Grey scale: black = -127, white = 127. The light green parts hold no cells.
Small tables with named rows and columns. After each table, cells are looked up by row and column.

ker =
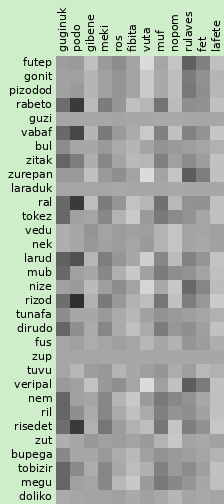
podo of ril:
15
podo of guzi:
38
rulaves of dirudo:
15
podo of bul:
38
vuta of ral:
54
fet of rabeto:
17
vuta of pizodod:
73
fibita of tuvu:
39
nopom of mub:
14
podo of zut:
38
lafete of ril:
65
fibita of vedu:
33
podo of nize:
26
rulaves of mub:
18
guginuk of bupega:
8
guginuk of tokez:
-22
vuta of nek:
27
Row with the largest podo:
tuvu

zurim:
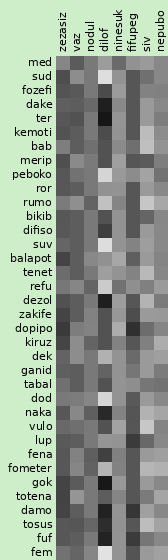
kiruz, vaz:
13
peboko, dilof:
85
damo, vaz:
-34
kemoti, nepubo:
12
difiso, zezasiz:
-39
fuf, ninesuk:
19
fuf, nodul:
-6
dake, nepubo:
8
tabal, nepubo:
-13
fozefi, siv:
2
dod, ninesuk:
19
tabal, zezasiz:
-15
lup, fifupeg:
-68
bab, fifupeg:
-16
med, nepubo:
8

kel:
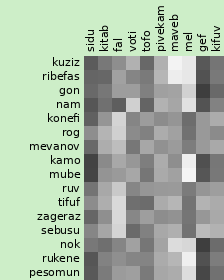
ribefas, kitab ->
-24
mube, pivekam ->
42
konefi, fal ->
84
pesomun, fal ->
27
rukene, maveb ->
54
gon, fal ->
29
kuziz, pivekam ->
48
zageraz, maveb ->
18
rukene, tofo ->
4
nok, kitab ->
-16
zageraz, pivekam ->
13
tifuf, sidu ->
12
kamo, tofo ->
-1
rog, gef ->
25
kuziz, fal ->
14
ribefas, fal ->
33
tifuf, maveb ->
54
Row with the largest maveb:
kuziz

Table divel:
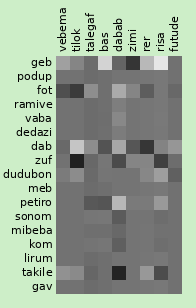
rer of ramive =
-9
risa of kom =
-17
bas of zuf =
-9
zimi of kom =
-11
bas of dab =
-44
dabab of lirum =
-11
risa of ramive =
-7
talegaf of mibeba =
-16
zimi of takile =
-11
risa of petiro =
25
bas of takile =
-16
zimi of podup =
-11
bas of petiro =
-42
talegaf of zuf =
-23
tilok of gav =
-13

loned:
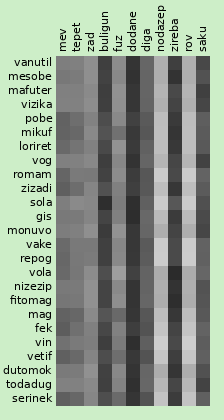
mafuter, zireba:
-54
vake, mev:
-21
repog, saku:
-30
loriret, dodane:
-69
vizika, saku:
-57
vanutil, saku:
-55
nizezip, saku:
-44
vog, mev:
0
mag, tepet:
-24
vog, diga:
-26

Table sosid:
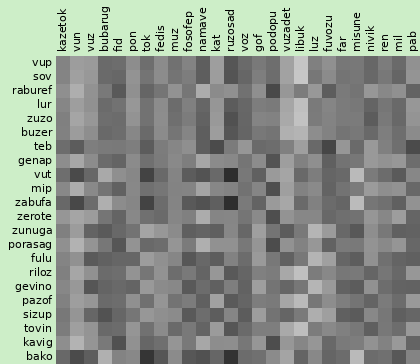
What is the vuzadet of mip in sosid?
31
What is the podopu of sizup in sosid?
-12
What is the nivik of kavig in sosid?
18
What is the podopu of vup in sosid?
-17
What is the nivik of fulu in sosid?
17
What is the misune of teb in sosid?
-21
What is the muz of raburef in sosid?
18
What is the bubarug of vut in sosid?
41
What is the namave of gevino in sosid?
-19
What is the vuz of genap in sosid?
12
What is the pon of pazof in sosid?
16
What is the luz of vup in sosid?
0
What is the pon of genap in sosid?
11
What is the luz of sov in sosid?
-8
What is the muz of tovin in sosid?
-21
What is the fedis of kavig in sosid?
-16
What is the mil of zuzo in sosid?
-23
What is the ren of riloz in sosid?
-9
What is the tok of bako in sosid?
-74
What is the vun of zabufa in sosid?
-55
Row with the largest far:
teb

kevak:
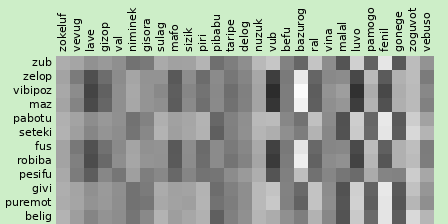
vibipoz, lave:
-59
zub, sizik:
34
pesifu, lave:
-34
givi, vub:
67
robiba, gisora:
20
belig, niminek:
-10
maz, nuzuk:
36
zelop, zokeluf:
35
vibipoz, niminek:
40
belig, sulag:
51
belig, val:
13
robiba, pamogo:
54
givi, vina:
12
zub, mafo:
33

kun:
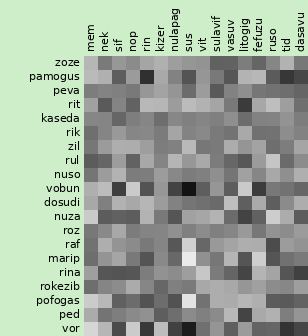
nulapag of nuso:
8
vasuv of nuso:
-10
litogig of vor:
27
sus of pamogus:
-43
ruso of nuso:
40
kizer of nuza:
-6
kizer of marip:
9
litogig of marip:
-42
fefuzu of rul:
27
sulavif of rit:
37
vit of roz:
12
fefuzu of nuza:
-30
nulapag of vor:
-62
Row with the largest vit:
rina

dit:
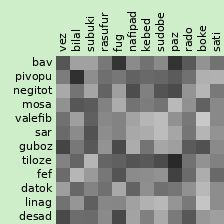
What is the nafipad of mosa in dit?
-12
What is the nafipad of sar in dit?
40
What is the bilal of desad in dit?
-18
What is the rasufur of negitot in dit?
-28
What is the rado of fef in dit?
-20
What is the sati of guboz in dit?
10
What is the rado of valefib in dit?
-7
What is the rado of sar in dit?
-10
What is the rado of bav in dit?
-38
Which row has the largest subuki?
tiloze

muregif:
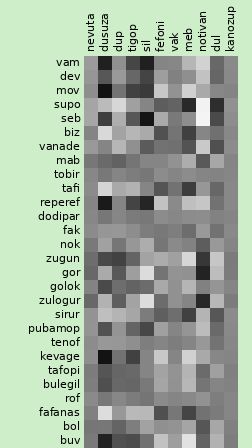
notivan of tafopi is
-20
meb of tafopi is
52
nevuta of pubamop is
20
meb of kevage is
81
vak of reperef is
10
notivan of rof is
18
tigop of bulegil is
-25
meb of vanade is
-44
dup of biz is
35
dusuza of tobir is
-7
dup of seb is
46
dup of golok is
-17
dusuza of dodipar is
-8
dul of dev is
-25
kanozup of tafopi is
0
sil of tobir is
-8
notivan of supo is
114
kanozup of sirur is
11
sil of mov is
-69

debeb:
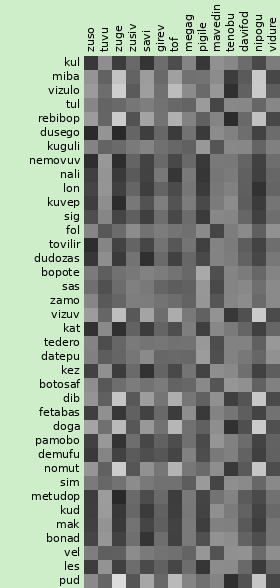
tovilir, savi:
-57
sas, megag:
-30
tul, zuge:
-22
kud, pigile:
-60
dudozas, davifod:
-29
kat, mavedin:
8
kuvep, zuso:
-65
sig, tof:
-55
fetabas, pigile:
-70
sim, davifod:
10
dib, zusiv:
-39
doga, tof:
54

